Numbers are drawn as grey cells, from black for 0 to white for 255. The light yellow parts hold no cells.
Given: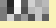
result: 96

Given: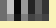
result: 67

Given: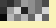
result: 100

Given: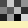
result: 214

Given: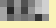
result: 139

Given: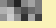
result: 64
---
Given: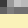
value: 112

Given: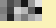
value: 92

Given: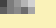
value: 108

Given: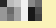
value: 24

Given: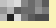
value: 147

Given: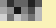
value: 76

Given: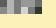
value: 123

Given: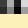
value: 4

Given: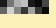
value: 55
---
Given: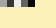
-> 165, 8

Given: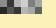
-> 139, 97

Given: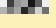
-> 239, 111

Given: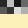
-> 40, 176

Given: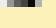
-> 238, 179

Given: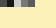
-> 76, 92

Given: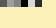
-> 88, 44

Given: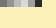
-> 116, 44

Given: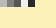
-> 186, 41

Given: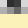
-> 215, 175
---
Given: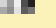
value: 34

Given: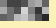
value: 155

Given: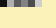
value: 76

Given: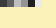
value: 31

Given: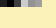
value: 147

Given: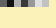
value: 152

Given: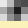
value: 171
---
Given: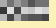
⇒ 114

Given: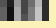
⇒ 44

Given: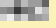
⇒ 99

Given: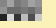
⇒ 147

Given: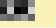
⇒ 141

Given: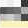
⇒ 56
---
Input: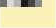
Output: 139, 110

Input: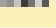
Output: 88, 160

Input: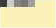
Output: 159, 59

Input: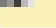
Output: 227, 122

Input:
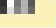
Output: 90, 62

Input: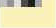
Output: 164, 191

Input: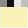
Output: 192, 137
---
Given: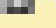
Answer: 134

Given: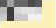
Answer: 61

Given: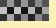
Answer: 20

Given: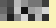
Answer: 61

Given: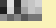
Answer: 211

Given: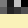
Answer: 24

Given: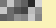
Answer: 108

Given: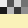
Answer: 84

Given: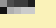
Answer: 76
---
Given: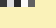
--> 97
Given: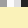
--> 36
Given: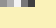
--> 63
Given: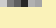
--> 165
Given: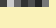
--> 119
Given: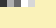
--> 215
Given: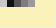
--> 154
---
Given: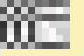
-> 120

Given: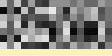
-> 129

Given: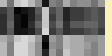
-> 155

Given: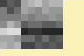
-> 81

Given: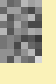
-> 215
